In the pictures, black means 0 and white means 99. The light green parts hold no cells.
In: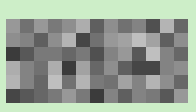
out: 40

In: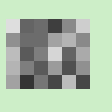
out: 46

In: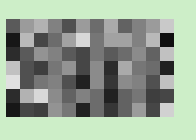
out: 24

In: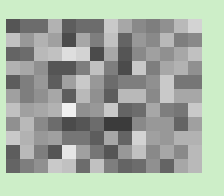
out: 56

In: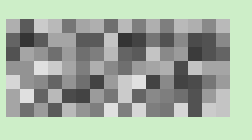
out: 60

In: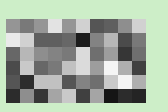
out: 21

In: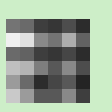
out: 34

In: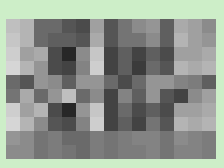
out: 45
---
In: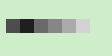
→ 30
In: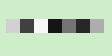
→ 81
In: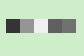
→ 20
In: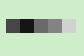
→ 27
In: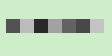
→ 32
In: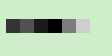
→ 20
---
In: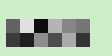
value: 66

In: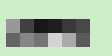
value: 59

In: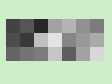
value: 77

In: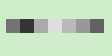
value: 66

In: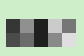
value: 56

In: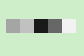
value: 64

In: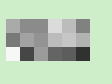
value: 77

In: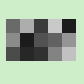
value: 67

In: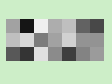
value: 84
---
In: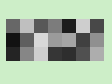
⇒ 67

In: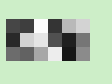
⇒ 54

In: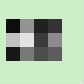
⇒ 36

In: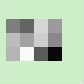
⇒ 3

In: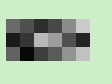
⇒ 75

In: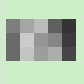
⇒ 27

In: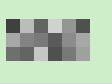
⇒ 62

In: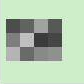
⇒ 56

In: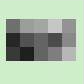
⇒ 71

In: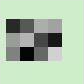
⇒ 81
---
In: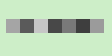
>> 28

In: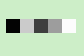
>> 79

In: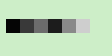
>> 42

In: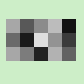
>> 48

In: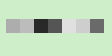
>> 33

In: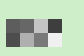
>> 30
